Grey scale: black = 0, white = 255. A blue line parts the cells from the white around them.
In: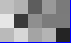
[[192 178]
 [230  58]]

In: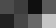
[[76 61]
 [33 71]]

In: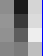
[[141  26]
 [149  58]]

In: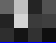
[[101 192]
 [ 35 213]]

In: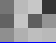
[[117 186]
 [ 98 197]]

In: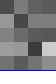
[[ 76 123]
 [151  72]]
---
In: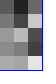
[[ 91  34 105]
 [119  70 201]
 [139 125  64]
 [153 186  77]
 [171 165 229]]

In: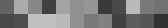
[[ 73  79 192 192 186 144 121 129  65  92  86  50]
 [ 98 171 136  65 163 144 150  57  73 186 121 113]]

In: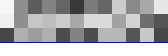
[[ 71 175 156 175  77 131  77 183 183  85 198  71]
 [239 143 198 190 204 168 218 218 162 211 109  85]
 [246 143  93 131 101  56 123 101 204 137 168 231]]

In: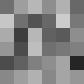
[[ 76  97 128 142 165  37]
 [112 158 183 142 177 104]
 [136 158 177 136 165 150]
 [150  76 190 112 120 128]
 [171  61 183  97  90 142]
 [198 112  83 104 204 120]]

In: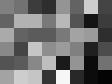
[[ 83  91 136 190  26 148  12 114]
 [ 99 178 178 121 184  83  20  60]
 [128 114  60  46 148  99 205  68]
 [136  68 197 142 155 128  32  76]
 [163 205 197  52 246  40  12   4]
 [170  99  91  91 121 163 155  46]]

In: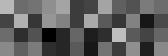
[[ 68 177  54 150 130  60 170  90  54 130  23  74]
 [108  46  82   0  38 102  30  46 190  90  68 102]
 [137  96 123  46  38  90  23 115  60 143  30 137]
 [184 108 115 143 164  60  68 164  96  82 123 108]]
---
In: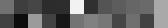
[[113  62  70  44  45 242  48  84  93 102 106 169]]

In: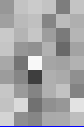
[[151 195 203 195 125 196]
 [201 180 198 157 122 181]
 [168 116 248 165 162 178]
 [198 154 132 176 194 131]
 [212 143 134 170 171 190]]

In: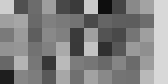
[[207  80 108 158  72  58 201  14  69 137 163 216]
 [122 155  94 137 128  58 160  83  73 117 159 216]
 [103 180 119  55 186 124 118 105 133 107 156 216]]

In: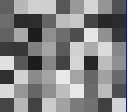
[[ 95 184 207 206  87 152 213 149  81]
 [ 98 169  29 142 109  78 230 145  55]
 [224  88  28 134  66 212  39 189 143]
 [218 150 102 143 189 232 107 187  78]]

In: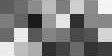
[[ 93 108 140 186 125 207 140 244]
 [105 235  87 131 118  72  84 212]]

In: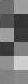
[[109 158]
 [159  56]
 [146 206]]

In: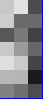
[[200 225  76]
 [ 87 121  65]
 [223 202  69]
 [129 111  77]]
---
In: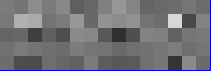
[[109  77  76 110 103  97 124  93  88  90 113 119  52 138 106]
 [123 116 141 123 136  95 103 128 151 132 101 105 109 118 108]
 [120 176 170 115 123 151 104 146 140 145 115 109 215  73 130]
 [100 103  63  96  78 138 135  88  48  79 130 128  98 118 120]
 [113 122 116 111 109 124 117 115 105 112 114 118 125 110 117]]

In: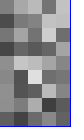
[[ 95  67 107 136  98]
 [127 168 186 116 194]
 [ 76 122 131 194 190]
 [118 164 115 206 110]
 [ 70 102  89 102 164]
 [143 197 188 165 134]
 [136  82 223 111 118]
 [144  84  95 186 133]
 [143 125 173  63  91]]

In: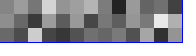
[[105  76 205  69  55  82 112 102 122  81 166  49 148]
 [133 156 118 212 148 159 180 124  35 154 100 112  65]
 [142 104  58 156  92 153  71 120  94 150 121 233 176]]

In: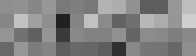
[[104 151 124 132  93 104 103  93  48 136 118 116 103 142]
 [142 145 135 151 121 126 120 179 173 146  93  94 151 190]
 [134 194 160 142  33 132 193 139  99 111 184 172 150 207]
 [149 114  97 150  58 136 130 130 145 101 140 137 126 137]]

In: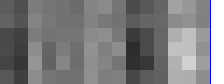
[[ 87  63 140 117 113 113 144 125 127  70  91  97 174 173 141]
 [ 92  79 124 117 114 107 132 138 117  75  88 101 162 152 131]
 [ 98  84 132 119 114 113 131 120 114  91 101 104 139 144 129]
 [ 73  65 124 116 118 117 138 142 119  58  74 102 175 192 154]
 [ 74  62 141 101 124 111 146 128 141  45  74 102 193 192 145]
 [ 68  54 149  99 134 109 142 133 118  47  55  99 177 209 157]]

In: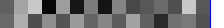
[[104 175  78 142  84 154 100 134  92 163  96  42 114 121  81]
 [ 96 164 200   8 158  22 124  20 133  72  87 107  79 200  88]]
